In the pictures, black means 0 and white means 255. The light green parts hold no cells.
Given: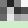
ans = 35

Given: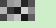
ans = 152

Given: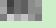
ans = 65

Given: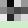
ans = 8

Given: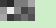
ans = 41

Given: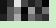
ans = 47

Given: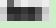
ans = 98

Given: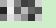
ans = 225

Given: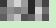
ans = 169

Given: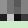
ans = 115
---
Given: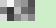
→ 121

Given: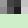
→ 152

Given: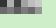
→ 51

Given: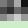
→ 73

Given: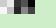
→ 205

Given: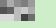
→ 82

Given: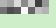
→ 179

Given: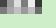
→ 69

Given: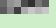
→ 105

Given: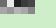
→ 108
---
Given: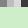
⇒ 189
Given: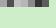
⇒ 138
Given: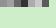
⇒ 172
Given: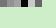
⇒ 5
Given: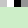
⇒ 255
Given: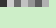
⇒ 148
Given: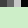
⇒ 105
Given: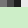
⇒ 72
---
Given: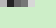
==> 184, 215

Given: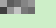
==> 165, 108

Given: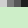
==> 207, 32

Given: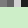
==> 124, 31

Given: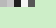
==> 185, 87

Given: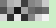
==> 120, 243

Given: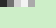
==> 42, 170

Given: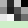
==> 178, 109
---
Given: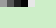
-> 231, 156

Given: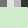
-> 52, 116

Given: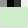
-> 240, 148

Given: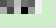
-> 240, 173

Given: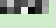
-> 157, 29

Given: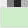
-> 180, 237
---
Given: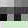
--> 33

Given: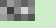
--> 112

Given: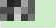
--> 63

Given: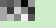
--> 239

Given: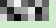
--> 56

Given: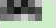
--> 159

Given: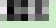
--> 96
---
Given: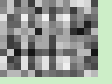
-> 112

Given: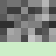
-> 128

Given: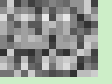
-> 175

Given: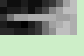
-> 174

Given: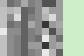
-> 155

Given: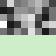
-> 116

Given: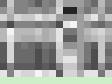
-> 200
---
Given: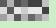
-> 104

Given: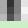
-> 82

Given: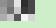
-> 88

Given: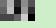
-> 99

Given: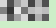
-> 68

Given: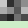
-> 34

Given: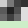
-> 64
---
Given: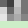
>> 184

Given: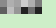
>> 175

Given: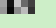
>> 105

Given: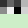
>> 60

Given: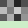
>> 203

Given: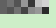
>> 195

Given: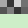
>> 209

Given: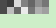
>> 144

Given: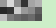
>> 138

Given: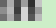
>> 73
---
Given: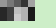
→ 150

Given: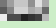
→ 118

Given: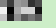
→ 129

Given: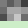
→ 123

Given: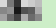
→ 217

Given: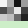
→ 244

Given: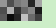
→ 149

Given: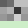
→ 95

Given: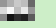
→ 150

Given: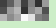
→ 64
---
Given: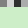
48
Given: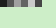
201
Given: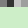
197
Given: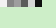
213
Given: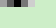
118
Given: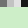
225
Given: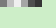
79
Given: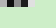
29
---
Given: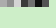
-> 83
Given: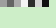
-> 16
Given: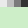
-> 50
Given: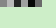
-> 106
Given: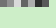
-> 88
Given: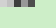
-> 77
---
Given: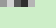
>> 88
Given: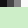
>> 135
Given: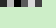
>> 1
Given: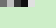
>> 55
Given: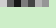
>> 23
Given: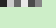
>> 104
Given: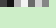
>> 181
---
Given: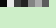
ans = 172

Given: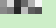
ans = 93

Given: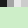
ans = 232

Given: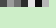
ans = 14

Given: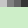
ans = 100

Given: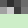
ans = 60
